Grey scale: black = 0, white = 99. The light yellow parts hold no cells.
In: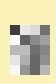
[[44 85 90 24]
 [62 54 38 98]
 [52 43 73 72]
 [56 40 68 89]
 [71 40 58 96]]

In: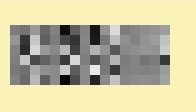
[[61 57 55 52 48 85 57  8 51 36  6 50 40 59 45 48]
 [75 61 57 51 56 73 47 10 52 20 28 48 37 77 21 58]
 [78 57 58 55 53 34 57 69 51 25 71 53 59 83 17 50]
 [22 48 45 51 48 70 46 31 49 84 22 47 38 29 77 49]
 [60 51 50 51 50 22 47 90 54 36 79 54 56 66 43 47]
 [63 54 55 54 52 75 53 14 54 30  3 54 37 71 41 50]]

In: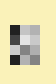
[[69 76 13]
 [78 88 26]
 [68 51 79]
 [51 69 13]]

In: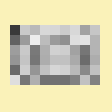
[[77 63 84 79 83 84 72 78 22]
 [70 88 86 56 60 73 92 60 38]
 [70 46 63 80 81 68 47 78 61]
 [67 42 66 75 75 67 46 76 58]
 [75 53 72 81 83 75 58 80 41]
 [50 75 50 44 44 44 68 46 86]]

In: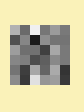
[[47 60 46 93 41 69]
 [45 45 55 10 52 31]
 [47 65 25 44 43 61]
 [47 53 37 30 49 52]
 [20 66 39 65 24 45]
 [22 61 58 87 22 54]]

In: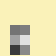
[[49 45]
 [87 63]
 [53 23]]

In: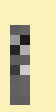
[[39 36]
 [11 59]
 [68 14]
 [37 37]
 [79 23]
 [39 37]
 [39 38]
 [37 37]]

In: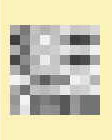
[[83 78 77 86 74 69 75 47 65]
 [55 29 24 60 76 93 73 53 25]
 [93 79 82 89 80 76 78 41 68]
 [63 30 25 57 77 91 68 54 27]
 [94 81 78 89 78 78 75 43 68]
 [70 87 93 52 54 36 54 86 94]
 [91 81 78 90 76 72 75 44 66]
 [45 45 58 34 42 49 42 94 58]
 [45 45 59 34 54 55 44 88 63]]

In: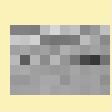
[[74 59 53 75 71 83 73 48 50 50]
 [53 65 73 48 46 45 48 81 76 78]
 [59 63 59 64 68 56 62 59 64 62]
 [44 21 28 46 58 71 54 70 36 72]
 [61 62 60 64 60 59 61 62 66 65]
 [56 63 62 63 57 65 65 62 59 59]
 [60 63 61 63 64 63 66 63 63 62]]
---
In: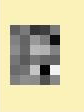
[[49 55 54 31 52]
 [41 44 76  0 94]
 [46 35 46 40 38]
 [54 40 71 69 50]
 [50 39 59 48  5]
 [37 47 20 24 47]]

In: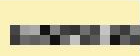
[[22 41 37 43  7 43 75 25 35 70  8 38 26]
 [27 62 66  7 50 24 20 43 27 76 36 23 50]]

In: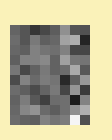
[[42 38 37 50 45 48 95 31]
 [40 52 57 41 36 43 56 68]
 [38 48 34 25 42 43 11 51]
 [42 37 29 39 47 27 58 23]
 [29 51 41 48 45 16 37 59]
 [46 28 38 47 38 42 66 34]
 [37 50 50 53 38 62 46 45]
 [40 37 50 45 43 50 27 27]
 [42 33 47 37 40 63 68 14]
 [39 33 21 28 36 56 33 32]]

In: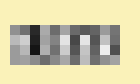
[[60 62 54 42 53 65 42 73 43 56 63]
 [60 71  8 68 44 79 33 76 38 92 31]
 [72 80 13 63 51 88 28 89 33 75 43]
 [56 44 16 66 42 64 41 35 39 60 45]]

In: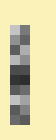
[[41 35]
 [35 50]
 [75 63]
 [35 42]
 [20 18]
 [29 30]
 [71 55]
 [36 67]
 [56 39]
 [76 47]]

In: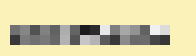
[[22 48 44 47 40 69 33 77 70 35 22 54 41 42 27 21]
 [44 52 32 50 38 67 39 11 17 90 49 65 57 38 93 85]]

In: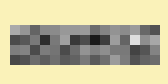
[[28 32 42 36 43 35 38 47 35 43 60 48 32 39 42]
 [49 51 29 48 45 29 42 57 50 55 47 47 26 33 51]
 [29 34 47 18 47 62 22 30 10 24 61 39 86 55 65]
 [66 58 39 53 54 59 59 60 42 51 57 54 60 40 32]]
